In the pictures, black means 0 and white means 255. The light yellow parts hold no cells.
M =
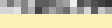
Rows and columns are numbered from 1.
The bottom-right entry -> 161
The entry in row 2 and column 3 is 225
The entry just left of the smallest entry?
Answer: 65
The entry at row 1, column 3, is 174
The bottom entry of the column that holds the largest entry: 186
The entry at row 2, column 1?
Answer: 213
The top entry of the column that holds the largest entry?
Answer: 237
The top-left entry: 186

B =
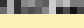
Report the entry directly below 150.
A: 77
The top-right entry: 123
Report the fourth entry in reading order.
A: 136
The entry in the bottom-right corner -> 65
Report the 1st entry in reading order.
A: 49
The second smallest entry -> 34

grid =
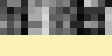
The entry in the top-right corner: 22
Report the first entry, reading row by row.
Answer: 68
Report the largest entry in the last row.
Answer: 215
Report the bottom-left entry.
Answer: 97
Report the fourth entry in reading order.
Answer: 38
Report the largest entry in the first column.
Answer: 154
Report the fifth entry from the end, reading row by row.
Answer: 9
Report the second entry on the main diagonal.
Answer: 22
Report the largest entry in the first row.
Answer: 199
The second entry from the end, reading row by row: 22
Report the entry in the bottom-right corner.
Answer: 183
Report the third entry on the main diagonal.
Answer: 97
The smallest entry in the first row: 9
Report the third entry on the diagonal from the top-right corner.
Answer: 68

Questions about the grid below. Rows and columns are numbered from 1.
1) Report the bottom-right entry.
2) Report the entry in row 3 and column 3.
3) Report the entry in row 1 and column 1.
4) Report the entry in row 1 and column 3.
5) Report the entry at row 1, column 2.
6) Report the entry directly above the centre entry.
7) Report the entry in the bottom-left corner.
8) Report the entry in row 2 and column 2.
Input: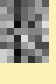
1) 175
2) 50
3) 116
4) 50
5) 131
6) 131
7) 206
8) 116

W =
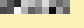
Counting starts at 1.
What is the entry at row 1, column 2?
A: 83
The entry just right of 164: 96
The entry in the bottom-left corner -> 71
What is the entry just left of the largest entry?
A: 83
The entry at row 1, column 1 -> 136
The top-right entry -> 136

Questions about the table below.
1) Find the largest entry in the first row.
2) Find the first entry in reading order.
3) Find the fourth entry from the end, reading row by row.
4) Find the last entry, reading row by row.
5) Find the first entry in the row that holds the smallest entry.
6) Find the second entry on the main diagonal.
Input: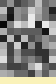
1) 189
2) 93
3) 65
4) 160
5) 7
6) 34

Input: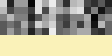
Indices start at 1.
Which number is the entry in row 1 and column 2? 34
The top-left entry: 210
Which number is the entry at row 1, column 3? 156
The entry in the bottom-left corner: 89
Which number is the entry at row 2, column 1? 184
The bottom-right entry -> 102
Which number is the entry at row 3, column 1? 128
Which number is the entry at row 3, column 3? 128
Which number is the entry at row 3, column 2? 184
